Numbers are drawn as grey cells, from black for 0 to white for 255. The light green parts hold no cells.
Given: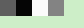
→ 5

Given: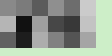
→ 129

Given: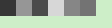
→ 215

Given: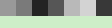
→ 185

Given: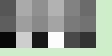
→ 252

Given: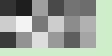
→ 153

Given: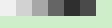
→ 101
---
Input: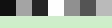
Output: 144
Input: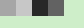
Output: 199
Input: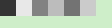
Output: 188
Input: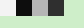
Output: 13
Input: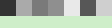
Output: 233
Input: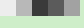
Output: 58
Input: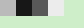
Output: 23
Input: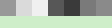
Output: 58
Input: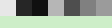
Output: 78
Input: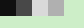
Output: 72
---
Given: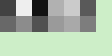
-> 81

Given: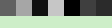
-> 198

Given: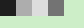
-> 30

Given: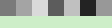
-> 92

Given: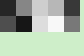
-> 22

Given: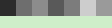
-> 89

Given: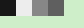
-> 23

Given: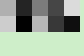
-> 1

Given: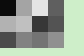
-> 75
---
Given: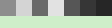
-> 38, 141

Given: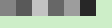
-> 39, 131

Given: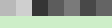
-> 100, 185

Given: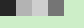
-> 117, 38

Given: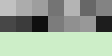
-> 131, 71

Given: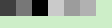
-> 177, 63

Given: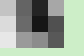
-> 167, 231

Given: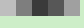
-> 160, 190
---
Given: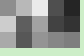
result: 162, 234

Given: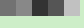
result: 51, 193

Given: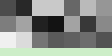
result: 19, 240

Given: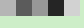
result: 151, 210

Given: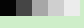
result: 167, 236

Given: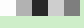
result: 40, 253

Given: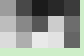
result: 86, 233

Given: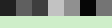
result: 194, 194

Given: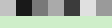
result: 170, 224

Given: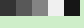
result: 132, 240
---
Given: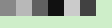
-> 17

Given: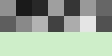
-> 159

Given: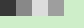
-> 158

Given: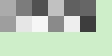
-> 193

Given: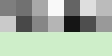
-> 249

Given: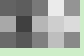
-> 235

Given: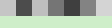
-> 117

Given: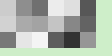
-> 236

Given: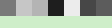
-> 30

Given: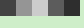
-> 92
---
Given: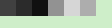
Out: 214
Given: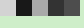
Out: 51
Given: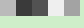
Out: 239
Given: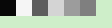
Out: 156
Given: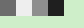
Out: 142
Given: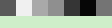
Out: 6
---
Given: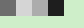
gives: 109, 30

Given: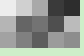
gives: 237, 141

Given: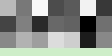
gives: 185, 136

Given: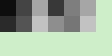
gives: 14, 194

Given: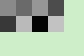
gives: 138, 193

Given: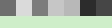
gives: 111, 70

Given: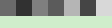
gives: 105, 216

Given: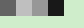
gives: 99, 24

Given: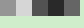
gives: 149, 101
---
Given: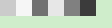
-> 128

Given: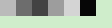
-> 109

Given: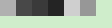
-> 72

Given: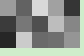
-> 59

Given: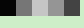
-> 118

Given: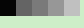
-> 122

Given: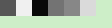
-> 115

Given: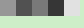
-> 121

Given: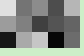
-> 64
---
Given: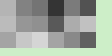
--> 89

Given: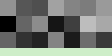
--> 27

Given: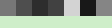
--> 65

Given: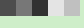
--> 119

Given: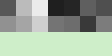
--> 57

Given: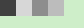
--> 188

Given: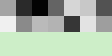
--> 54

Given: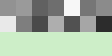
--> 81
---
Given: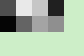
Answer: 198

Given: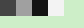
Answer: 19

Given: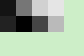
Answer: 209

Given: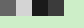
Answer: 26

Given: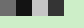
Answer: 197

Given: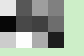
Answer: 158

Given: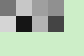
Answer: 159
